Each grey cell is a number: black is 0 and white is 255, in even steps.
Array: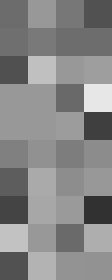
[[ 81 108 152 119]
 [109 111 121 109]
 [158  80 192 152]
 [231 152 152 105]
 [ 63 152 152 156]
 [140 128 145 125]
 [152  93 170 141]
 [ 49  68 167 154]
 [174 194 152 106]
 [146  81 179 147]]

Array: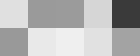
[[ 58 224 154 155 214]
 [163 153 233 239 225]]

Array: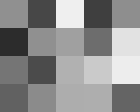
[[142 144  71 239  63]
 [226  44 144 160 109]
 [237 117  75 177 202]
 [100  97 139 173 174]]

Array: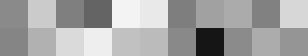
[[215 138 203 127 100 243 233 126 161 171 129]
 [149 133 177 218 238 193 187 137  21 139 172]]

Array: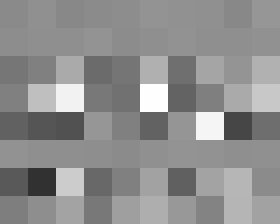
[[150 138 144 136 139 141 147 145 144 136]
 [145 141 143 143 147 140 143 146 143 143]
 [177 118 128 170 107 117 176 111 165 148]
 [200 128 191 242 120 113 254  99 127 170]
 [110  97  85  81 150 128  98 149 245  70]
 [144 146 143 143 142 139 144 147 146 143]
 [139  89  49 204 104 128 162  96 163 182]
 [162 126 142 163 120 159 174 152 131 181]]

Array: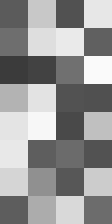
[[231  91 200  81]
 [ 96 110 222 234]
 [250  59  66 112]
 [ 80 179 227  82]
 [192 228 247  73]
 [ 82 232  94 107]
 [204 213 144  87]
 [108  93 172 217]]

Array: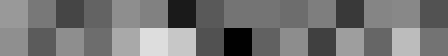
[[ 82 153 120  69  99 142 129  26  89 116 116 109 126  57 133 136]
 [115 143  91 142 109 169 221 199  81   1  97 141  64 158 102 188]]
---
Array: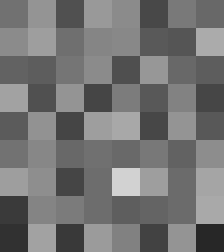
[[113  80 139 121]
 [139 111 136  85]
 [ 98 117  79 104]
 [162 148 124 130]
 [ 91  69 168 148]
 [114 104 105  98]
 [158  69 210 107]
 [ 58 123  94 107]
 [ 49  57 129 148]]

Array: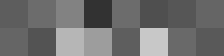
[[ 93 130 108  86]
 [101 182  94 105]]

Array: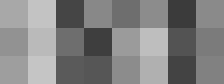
[[168  69 110  59]
 [146 110 155  83]
 [158  90 140  67]]

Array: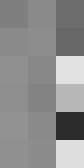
[[127 109]
 [138 103]
 [144 225]
 [142 184]
 [146  43]
 [144 223]]

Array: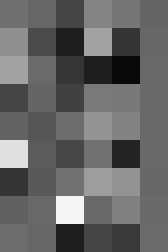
[[112  69 118]
 [143  30  52]
 [162  53   9]
 [ 69  65 120]
 [ 99 109 131]
 [223  71  35]
 [ 52 113 147]
 [ 96 245 128]
 [108  30  57]]

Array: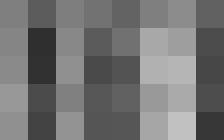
[[127 126  99 140]
 [133 136 113 158]
 [138 144  83 181]
 [152 128  97 170]
 [144 147  86 193]]

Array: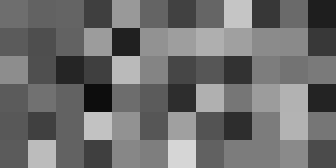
[[110 100 153  65 197 106]
 [ 91  98  32 158 160 138]
 [141  37 186  70  50 115]
 [ 91  98 109  45 118 178]
 [ 88  98 146 160  45 179]
 [ 91  98 135 214 124 138]]

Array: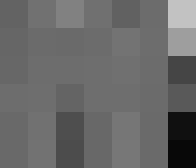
[[ 99 129  97 194]
 [102 106 115 158]
 [103 109 112  69]
 [109 100 110  89]
 [105  78 118  16]
 [105  76 119   8]]

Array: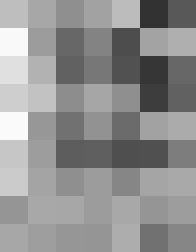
[[190 143 188  88]
 [249 103  77 175]
 [224  97  81 103]
 [206 141 143  97]
 [250 113 107 171]
 [198  93  79 125]
 [203 143 134 169]
 [149 167 168 157]
 [167 150 173 134]]
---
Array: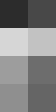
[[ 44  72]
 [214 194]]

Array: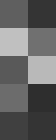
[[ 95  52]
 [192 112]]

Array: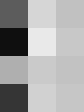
[[ 92 214]
 [ 15 233]]

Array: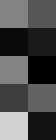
[[131  87]
 [ 10  26]]

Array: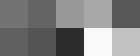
[[115 100]
 [ 96  85]]

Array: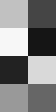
[[193  69]
 [247  21]]

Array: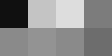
[[ 16 196]
 [138 147]]
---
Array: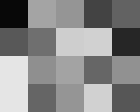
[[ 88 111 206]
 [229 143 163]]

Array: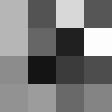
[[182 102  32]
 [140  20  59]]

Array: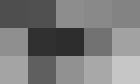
[[143  48  45]
 [164  95 145]]

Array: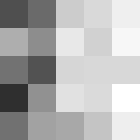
[[174 141 232]
 [114  82 214]]

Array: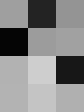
[[  5 156 161]
 [178 206  23]]

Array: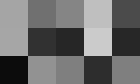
[[166  49  38]
 [ 12 146 127]]

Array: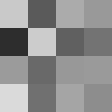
[[ 45 204  96]
 [155 105 152]]
